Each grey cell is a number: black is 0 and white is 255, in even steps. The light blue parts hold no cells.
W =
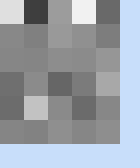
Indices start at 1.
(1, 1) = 223
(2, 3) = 153
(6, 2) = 130
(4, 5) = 168
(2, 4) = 144
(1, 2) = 62
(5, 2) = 194
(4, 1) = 111
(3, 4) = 139

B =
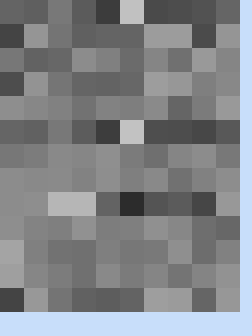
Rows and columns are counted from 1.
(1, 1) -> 100
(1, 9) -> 82
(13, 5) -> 93
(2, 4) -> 96
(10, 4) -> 145
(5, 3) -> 129
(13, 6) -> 99
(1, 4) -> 91
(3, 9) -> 153
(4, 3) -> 117
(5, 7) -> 138
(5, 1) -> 142
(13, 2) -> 152
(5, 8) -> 101
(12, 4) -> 112
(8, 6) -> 127
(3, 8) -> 112
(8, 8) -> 113
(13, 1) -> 68
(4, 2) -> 147
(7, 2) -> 124
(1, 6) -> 193
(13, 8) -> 155
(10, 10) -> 103
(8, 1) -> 140
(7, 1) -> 119
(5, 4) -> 114
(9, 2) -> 142
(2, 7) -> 156
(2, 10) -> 149
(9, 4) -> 182
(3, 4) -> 140
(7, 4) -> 134
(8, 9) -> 129

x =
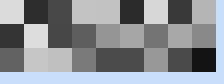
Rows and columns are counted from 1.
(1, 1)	219
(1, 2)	45
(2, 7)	116
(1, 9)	181
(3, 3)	192
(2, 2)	221
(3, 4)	122
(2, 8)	168

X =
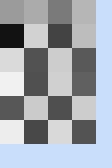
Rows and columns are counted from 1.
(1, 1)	155
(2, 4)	189
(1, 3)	122
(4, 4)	96
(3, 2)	82
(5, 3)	79
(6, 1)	237

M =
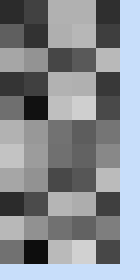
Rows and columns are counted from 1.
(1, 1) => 43
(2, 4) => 183
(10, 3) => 113
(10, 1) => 184
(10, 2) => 145
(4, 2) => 64
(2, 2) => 50
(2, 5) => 62
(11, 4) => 209
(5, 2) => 17
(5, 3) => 191
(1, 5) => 47
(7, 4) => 98
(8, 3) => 72

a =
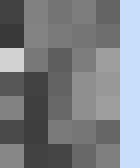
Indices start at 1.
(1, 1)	66
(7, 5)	127
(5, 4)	143
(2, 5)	110
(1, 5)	100
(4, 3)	99
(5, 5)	158
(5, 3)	104
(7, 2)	66
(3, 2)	120
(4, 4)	143

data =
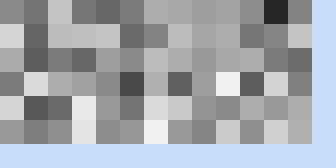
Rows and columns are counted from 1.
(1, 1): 138
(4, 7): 176
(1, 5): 103
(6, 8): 153
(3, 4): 102
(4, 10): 241
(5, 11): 172
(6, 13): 175
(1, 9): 158
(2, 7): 131
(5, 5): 154
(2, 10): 174
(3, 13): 107
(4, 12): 210
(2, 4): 191
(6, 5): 141
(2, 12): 133
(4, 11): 94
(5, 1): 214
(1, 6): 124
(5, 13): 172
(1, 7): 173
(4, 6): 73
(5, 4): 234

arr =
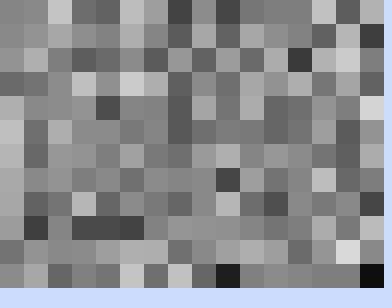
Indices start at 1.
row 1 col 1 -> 131
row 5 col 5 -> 78
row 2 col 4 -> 142
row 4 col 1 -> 106
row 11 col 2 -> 147
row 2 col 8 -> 90
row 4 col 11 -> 167
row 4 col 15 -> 164
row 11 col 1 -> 114
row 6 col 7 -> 133
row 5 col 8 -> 88
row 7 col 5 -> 126
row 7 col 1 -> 181
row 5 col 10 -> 115
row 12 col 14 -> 125
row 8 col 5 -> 135
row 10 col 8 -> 149
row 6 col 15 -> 90
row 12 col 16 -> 14
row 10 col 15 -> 120
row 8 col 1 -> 168
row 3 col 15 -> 203
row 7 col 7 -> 121
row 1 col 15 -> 93
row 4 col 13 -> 173
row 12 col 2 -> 165
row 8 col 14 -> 189
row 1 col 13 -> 126
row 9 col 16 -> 68
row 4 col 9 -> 139
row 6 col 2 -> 110
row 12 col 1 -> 139
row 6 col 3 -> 174
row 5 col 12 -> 101
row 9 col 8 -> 102
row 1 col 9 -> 141

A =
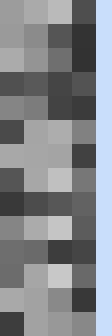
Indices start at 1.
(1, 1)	156
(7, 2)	166
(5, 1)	133
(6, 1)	74
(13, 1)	169
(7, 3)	164
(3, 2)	148
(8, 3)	192
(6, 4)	129
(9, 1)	57
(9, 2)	76
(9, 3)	87
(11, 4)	69
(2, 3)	85
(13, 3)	137
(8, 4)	119

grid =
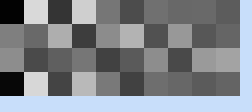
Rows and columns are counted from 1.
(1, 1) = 2
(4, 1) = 7
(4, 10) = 100
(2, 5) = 140
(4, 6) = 65
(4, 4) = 185
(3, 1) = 141
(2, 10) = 101
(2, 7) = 81
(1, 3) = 52
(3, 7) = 141
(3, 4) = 118

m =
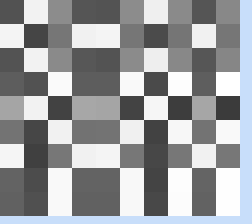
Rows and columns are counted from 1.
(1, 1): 82
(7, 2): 64
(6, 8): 247
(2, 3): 118
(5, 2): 242
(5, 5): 165
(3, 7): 238
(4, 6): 249
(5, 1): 165
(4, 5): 93
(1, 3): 140
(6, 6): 240
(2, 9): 241
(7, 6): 119
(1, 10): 136
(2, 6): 118
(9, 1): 97
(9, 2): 80
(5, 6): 67
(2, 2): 69
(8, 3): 249
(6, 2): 70
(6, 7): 66
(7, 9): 241
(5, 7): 246
